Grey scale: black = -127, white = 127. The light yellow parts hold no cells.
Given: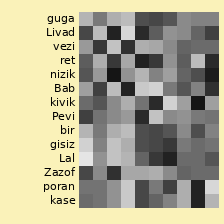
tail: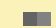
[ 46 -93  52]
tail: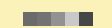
[-27   2  46 -93  52]
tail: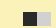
[  31 -106   31]
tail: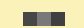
[ 46 -93  87]
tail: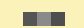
[2]
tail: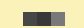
[-20 -12]
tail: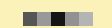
[  2  31 -27 -49 -99]

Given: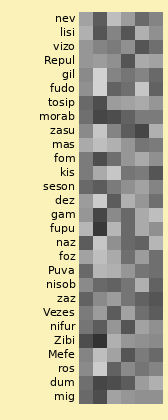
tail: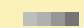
[-4]
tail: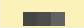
[-4 -4]
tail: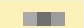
[-16]

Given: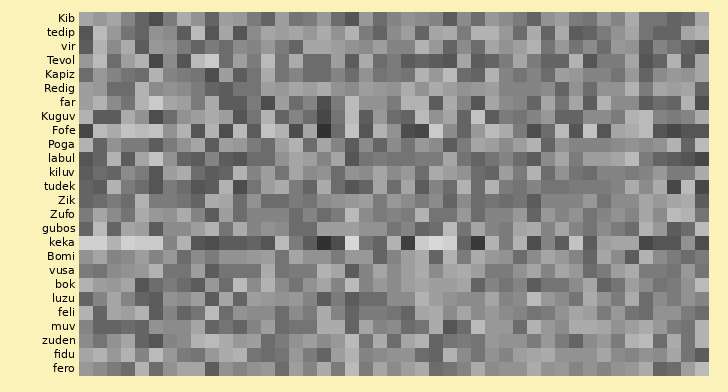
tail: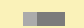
[-11  24 -11]
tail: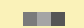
[-27  50 -35  37]
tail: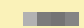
[-11 -11  -4  -4  -4   4  43  11  43 -56  58 -56]

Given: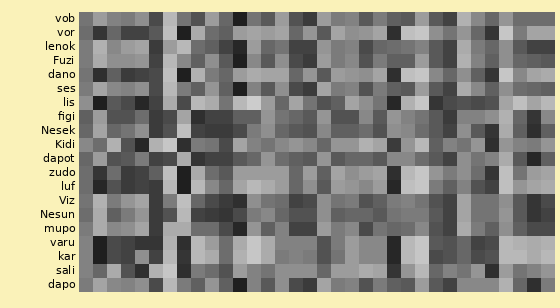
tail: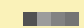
[ 15  15  15 -24  28  28  43  36 -74  21  56 -24   2 -11  21 -80  28 -11
   2  21]
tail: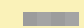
[-24  21 -38  36  15  21  36 -80  63  70  15 -11  21 -24 -74  70  -4  36
  36]
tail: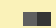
[70  8 36 43]

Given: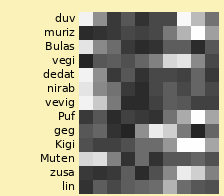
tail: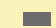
[ 23 126 126  37]
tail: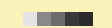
[-77 -34 -34 -84 -40]
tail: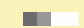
[37]
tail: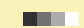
[37]
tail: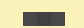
[ -6  51 126  31]
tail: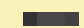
[-26 -70]

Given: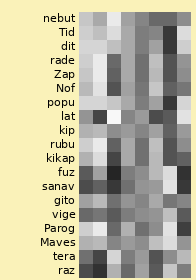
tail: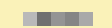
[-9  5]
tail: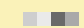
[-15  63 -44  20]
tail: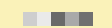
[ 63 -44  20]
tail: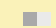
[ 33   5 -22 -22  13]
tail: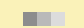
[-77]
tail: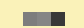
[92]
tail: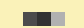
[-22  33 -37  70  -2]

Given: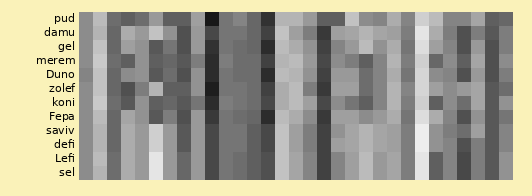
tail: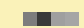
[ 52  37  31  -2 101  44  -2 -47  -2 -39  -2]
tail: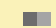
[-39  18]
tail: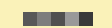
[-10 -18 -24 -83  59  44  12 -70  31  31  12  25  44 -10  93  44   4 -47
  18 -39 -10]

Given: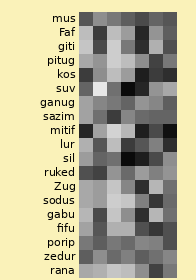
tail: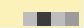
[-89  20 -33]
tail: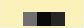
[20 40]
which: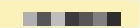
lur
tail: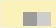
[ 69   0 -73 -21]
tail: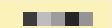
[-33]

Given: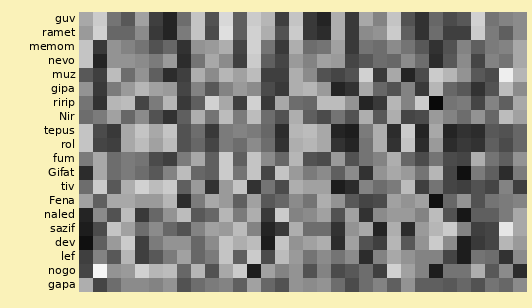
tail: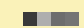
[ 33 -70 -11 -18  11 -11 -39 -77 -45   3 -32  -4   3  40]
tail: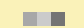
[-39  33 -64 -91 -18  68 -45  88 -32  75  54 -64  68 -70 -91  46 -70  40
   3  68 -45 -77 -24 -52 -39  81 -11   3  11]
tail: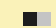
[ 19  33  46 -83  33 -45 -64  54 -39  19  75  11 -98 -70 -58  54  26]
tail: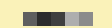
[ 54  33  60 -64 -64  46  11 -45 -58 -45  81 -70  40 -91 -52  75  54  19
 -39 -52 110  54]
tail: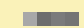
[-52 -64  -4  40 -32  75 -32  68  11 -24  54 -45 -52  26 -45 -11   3  46
 -24 -52 -11 -52 -58  46 -11 -32  19]

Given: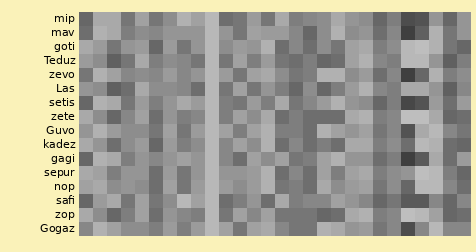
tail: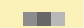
[ 56   7 -17]
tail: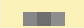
[ -9  33  41  -1  13  56  62  49  -9 -24]
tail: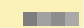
[-17  -1 -17 -17 -17  41  49  -1   7  62  62  41 -24 -17]
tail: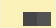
[ 27 -17  27]
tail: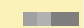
[-17  49  33  21  33  -9   7 -44  41  56   7  -9]
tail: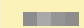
[-24  -1 -50 -44  21 -24  21]

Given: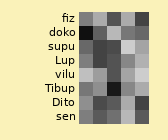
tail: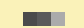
[-60]
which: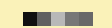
doko
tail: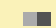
[ 43 -60]
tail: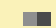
[-37  43 -60]
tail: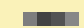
[49]
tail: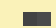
[77 36]
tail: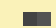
[ 7 49]

